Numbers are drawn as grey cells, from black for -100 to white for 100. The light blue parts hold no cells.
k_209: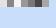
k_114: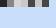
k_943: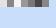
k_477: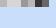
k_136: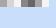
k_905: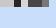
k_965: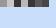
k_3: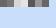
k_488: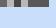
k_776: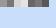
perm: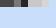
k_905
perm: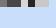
k_905
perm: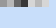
k_477
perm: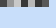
k_965
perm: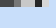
k_905
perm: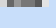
k_776

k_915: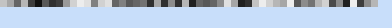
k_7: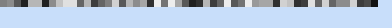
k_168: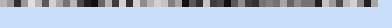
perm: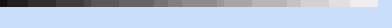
k_7
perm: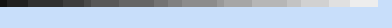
k_915

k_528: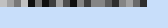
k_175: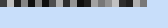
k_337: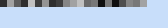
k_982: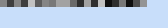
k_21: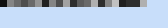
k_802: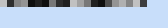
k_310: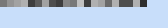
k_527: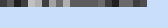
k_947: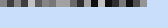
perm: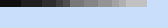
k_802
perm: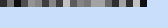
k_982
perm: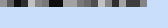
k_947

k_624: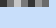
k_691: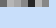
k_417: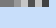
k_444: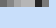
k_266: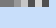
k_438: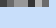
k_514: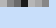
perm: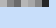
k_691
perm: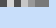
k_266
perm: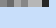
k_691

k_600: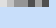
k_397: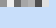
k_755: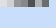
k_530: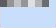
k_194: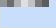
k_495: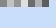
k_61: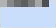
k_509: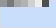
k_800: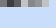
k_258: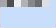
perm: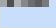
k_61
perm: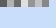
k_495
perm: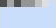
k_600
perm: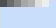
k_258
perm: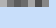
k_61

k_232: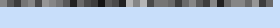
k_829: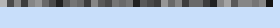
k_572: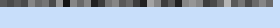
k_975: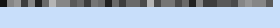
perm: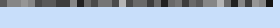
k_975
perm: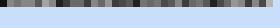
k_829
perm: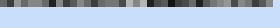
k_232
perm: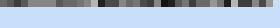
k_232
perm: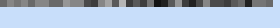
k_829

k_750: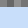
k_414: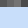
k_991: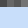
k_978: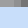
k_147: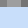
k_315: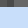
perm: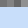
k_750
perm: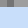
k_978
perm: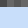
k_315
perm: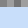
k_147
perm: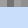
k_978
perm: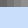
k_750
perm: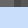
k_315

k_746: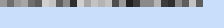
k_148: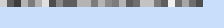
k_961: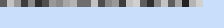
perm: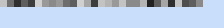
k_746
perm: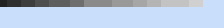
k_961
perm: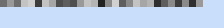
k_961

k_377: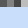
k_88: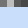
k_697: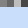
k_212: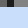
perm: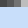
k_88
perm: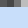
k_88
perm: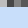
k_377
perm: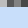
k_377

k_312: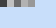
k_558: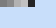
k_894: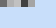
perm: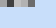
k_894
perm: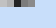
k_558
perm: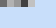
k_312
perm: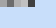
k_894
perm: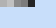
k_558
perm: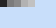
k_558
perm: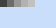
k_312

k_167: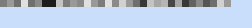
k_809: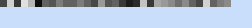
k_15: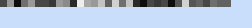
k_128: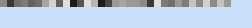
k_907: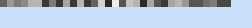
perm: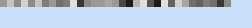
k_128
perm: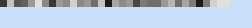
k_167

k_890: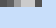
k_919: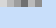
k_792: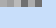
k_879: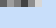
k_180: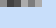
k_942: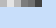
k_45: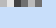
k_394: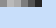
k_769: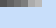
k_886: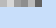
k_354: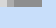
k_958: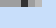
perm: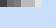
k_942
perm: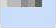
k_886

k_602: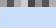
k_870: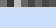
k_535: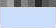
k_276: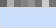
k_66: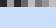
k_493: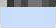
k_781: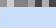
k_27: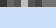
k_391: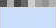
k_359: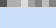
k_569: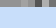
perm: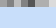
k_359
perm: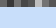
k_27
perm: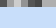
k_602
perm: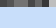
k_493
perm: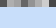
k_391

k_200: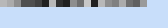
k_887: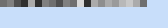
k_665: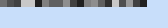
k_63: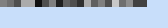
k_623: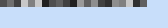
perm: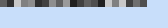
k_623
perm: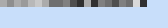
k_887
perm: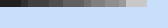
k_665
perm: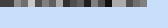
k_63

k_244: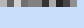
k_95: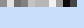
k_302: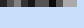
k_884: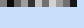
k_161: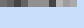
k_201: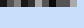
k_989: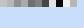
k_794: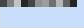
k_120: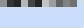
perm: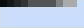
k_302
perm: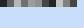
k_794
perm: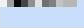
k_95
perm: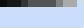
k_201
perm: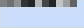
k_120
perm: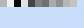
k_989

